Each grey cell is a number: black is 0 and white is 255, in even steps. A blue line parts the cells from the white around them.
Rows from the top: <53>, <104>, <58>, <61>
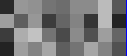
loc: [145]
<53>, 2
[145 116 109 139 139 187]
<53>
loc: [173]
<58>, 1
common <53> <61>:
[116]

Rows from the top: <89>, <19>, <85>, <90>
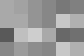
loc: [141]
<90>, 2
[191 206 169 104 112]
<85>
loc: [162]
<89>, 1
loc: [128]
<89>, 5

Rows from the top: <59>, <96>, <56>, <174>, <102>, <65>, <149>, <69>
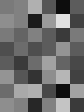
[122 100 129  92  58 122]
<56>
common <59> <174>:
[92]
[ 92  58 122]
<56>
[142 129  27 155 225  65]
<96>

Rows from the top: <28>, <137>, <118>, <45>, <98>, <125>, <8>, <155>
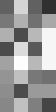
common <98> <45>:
[246]
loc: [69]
<155>, 3

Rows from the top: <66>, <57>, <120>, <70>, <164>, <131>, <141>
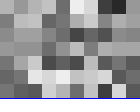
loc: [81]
<120>, 7
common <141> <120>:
[109]

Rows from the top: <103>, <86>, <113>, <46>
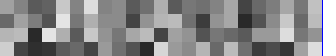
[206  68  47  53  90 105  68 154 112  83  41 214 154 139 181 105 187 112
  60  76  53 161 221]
<46>
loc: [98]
<103>, 3
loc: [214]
<46>, 11
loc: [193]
<103>, 22

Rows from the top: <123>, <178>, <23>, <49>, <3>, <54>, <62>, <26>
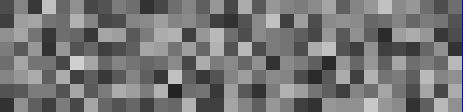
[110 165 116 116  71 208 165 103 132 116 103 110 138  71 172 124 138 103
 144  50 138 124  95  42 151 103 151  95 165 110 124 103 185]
<3>
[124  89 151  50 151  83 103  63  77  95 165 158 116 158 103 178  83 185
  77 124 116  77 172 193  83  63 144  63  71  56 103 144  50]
<49>
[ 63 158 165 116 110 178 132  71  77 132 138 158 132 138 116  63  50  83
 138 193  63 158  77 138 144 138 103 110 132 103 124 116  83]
<178>
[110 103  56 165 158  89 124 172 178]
<23>
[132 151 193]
<123>

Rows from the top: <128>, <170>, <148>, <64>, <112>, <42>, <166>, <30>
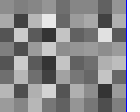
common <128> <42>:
[111]
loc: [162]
<42>, 4
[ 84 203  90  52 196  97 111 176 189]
<112>

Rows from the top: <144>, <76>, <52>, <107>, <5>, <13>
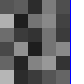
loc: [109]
<52>, 0
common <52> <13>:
[59]
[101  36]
<5>
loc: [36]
<5>, 1
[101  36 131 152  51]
<5>

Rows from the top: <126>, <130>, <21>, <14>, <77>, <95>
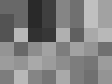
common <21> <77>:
[169]
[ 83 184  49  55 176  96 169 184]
<21>

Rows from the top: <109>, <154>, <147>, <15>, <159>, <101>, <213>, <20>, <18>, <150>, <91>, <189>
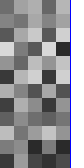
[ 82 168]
<213>
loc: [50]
<189>, 3

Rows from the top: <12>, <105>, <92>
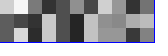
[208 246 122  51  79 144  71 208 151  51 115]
<12>
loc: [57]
<92>, 9
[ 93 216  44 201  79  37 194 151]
<92>

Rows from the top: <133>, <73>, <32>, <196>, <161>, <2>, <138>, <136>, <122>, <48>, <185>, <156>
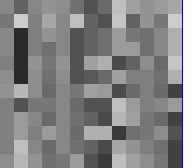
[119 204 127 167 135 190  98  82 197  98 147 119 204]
<73>
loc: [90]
<2>, 6
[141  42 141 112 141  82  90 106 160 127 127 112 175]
<2>

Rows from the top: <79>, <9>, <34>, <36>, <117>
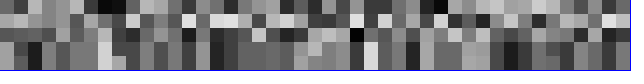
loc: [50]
<9>, 32
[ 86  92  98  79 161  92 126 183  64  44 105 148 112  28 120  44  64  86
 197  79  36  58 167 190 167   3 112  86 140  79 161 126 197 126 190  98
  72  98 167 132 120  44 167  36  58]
<34>
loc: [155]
<36>, 34
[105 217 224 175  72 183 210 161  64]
<9>
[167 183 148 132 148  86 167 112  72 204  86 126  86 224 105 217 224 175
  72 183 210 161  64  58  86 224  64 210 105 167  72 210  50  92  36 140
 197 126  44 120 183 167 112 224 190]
<9>
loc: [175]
<9>, 17

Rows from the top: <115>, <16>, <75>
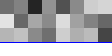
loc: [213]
<115>, 7
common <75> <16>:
[138]
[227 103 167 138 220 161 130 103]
<16>

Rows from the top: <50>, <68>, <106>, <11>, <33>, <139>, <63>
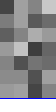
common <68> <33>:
[108]
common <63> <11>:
[154]
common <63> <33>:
[132]
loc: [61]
<11>, 2
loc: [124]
<68>, 0
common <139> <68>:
[160]

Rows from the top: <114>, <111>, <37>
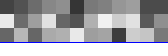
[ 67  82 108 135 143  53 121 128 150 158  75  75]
<114>
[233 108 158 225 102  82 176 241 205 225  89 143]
<111>
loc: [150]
<114>, 8

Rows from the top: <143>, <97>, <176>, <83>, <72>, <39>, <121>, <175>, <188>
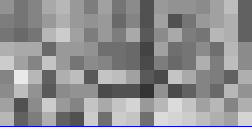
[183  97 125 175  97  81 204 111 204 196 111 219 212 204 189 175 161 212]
<188>
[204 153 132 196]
<175>

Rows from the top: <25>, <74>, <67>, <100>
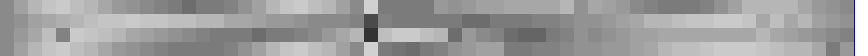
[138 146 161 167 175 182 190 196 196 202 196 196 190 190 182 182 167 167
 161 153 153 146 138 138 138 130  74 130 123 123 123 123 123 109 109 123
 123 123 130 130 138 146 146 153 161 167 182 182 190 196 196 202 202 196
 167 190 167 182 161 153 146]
<74>
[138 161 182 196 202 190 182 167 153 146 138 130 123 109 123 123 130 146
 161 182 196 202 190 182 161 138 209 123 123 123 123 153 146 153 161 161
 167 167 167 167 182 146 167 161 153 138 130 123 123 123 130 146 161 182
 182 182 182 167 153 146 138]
<25>
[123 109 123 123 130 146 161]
<25>
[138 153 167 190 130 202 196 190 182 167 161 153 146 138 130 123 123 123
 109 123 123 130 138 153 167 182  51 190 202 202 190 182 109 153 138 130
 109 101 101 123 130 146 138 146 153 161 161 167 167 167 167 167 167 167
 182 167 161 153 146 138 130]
<67>
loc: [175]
<74>, 4
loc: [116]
<100>, 28
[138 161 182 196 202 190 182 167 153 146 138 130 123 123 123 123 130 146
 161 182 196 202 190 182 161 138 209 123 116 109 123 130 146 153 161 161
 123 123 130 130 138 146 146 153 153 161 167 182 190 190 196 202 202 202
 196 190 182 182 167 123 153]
<100>

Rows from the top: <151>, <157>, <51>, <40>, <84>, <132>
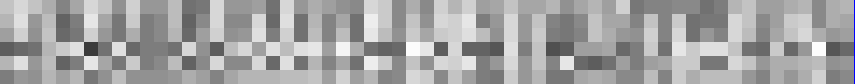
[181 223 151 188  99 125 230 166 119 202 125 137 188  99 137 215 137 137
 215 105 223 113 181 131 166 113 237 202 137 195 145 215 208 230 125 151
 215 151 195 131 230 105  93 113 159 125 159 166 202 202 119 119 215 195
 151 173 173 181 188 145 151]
<84>
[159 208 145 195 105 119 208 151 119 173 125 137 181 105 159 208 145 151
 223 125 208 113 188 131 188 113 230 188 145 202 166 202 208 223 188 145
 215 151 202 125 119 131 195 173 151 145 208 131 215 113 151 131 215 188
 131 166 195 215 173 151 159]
<51>
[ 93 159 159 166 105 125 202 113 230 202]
<40>

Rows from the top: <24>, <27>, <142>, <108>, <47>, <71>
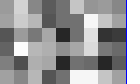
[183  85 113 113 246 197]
<27>
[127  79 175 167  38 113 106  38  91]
<47>
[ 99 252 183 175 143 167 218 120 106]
<108>
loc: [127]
<47>, 0

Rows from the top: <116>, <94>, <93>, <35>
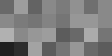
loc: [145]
<116>, 5
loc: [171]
<93>, 6
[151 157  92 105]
<93>
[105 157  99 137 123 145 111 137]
<116>
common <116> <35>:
[105]
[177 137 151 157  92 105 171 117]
<93>
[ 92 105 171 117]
<93>

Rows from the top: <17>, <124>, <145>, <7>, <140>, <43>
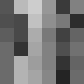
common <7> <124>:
[79]
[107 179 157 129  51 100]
<140>

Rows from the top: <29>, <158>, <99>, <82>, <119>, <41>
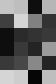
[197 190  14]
<29>
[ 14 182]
<29>
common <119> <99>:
[57]
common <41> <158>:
[213]
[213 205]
<41>
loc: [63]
<158>, 0

